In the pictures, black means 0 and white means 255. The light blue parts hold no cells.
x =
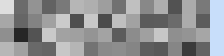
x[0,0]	222
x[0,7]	158
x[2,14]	166
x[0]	[222, 107, 147, 98, 121, 182, 175, 158, 113, 192, 136, 174, 82, 171, 121]
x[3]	[183, 161, 105, 101, 199, 181, 115, 138, 141, 133, 93, 88, 134, 59, 99]
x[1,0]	167
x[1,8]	191
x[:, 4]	[121, 203, 162, 199]
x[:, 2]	[147, 131, 83, 105]
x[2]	[143, 38, 83, 201, 162, 160, 148, 163, 92, 140, 160, 199, 143, 148, 166]

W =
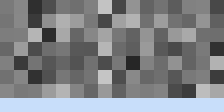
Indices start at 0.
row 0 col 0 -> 122
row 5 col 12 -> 87
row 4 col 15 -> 178
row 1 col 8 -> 161
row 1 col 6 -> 121
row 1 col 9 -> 179
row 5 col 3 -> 81
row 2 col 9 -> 98
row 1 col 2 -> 58
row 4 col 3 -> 86
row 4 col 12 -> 146
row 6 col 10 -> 125
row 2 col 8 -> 119
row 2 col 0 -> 125
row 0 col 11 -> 115
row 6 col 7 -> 153
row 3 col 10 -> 154
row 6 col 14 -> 189
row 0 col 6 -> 128
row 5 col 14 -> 127
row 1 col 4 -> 176
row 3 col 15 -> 49
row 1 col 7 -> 71
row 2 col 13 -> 169
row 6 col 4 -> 180
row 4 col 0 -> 128
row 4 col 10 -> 130
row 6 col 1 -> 121
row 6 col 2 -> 124
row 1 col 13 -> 103
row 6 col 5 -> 132
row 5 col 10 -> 103
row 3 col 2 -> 76
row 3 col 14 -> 122

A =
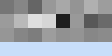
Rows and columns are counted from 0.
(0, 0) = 118
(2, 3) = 157
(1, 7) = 106
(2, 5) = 148
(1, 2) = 223

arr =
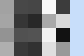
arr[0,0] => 162
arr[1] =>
[165, 54, 40, 169, 217]
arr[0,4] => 60
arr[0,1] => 72
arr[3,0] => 175

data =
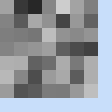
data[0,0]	162
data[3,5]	75
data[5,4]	169
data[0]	[162, 56, 39, 134, 205, 163, 127]
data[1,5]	152
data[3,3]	159
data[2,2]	118
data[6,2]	91
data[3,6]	65
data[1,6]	98
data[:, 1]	[56, 90, 123, 142, 174, 135, 83]
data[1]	[131, 90, 168, 145, 68, 152, 98]
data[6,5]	152
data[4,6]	174

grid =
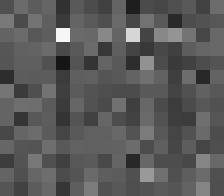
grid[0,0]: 80
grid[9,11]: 88
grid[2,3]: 94
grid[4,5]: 84
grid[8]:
[100, 53, 88, 93, 52, 84, 65, 102, 77, 66, 106, 82, 62, 60, 111, 86]
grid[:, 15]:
[108, 87, 104, 104, 84, 99, 87, 81, 86, 77, 78, 104, 80, 78]
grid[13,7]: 81
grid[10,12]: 70
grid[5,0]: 45
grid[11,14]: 134
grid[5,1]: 92
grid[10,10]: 77
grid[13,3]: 104
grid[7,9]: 63
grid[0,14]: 66
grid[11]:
[61, 83, 120, 80, 64, 88, 90, 73, 101, 40, 103, 77, 77, 72, 134, 104]
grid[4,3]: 81
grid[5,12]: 63
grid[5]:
[45, 92, 91, 92, 60, 95, 96, 85, 88, 99, 112, 98, 63, 109, 40, 99]
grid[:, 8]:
[100, 106, 100, 95, 89, 88, 76, 113, 77, 104, 98, 101, 92, 88]
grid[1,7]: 79
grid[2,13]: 116
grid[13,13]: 99
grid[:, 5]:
[89, 100, 106, 89, 84, 95, 91, 102, 84, 89, 98, 88, 84, 94]
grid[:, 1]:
[107, 75, 107, 97, 95, 92, 59, 111, 53, 101, 85, 83, 80, 66]
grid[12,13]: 94
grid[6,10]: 89
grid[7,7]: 74
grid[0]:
[80, 107, 92, 101, 49, 89, 76, 65, 100, 30, 75, 71, 80, 89, 66, 108]
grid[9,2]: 108

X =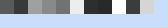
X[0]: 89
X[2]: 160
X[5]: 237
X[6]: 46

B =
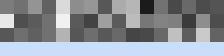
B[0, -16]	124
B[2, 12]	192
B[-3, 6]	150
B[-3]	[124, 113, 148, 97, 218, 141, 150, 87, 171, 182, 27, 114, 73, 105, 76, 84]
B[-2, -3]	59
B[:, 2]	[148, 91, 96]
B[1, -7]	188
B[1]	[232, 79, 91, 113, 241, 90, 67, 159, 91, 188, 119, 131, 127, 59, 142, 77]
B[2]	[87, 111, 96, 113, 179, 86, 110, 88, 105, 69, 73, 104, 192, 93, 202, 99]

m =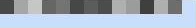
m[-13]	72
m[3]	102
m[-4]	156
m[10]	63

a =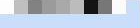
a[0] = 253
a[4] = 169
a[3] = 155

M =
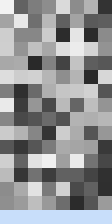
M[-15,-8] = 242
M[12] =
[187, 54, 114, 61, 97, 96, 68, 48]
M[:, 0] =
[242, 163, 206, 207, 168, 221, 126, 234, 134, 203, 86, 207, 187, 140, 143]
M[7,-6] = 150
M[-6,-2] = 85
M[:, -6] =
[125, 111, 135, 192, 41, 209, 106, 150, 84, 134, 86, 226, 114, 226, 190]
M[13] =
[140, 170, 226, 122, 209, 74, 97, 47]
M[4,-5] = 130
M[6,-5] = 175
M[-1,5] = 43
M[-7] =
[134, 73, 84, 107, 82, 179, 175, 183]
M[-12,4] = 222
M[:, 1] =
[98, 232, 135, 148, 171, 205, 47, 60, 73, 179, 55, 99, 54, 170, 155]
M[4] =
[168, 171, 41, 130, 67, 195, 94, 87]
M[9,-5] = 53
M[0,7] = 51
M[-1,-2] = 85
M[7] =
[234, 60, 150, 73, 186, 101, 190, 148]
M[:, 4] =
[218, 96, 44, 222, 67, 142, 197, 186, 82, 205, 170, 159, 97, 209, 109]
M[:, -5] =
[141, 184, 204, 167, 130, 181, 175, 73, 107, 53, 123, 240, 61, 122, 153]
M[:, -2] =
[179, 90, 43, 212, 94, 42, 209, 190, 175, 85, 160, 115, 68, 97, 85]
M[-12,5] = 236
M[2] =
[206, 135, 135, 204, 44, 229, 43, 139]
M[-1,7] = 155
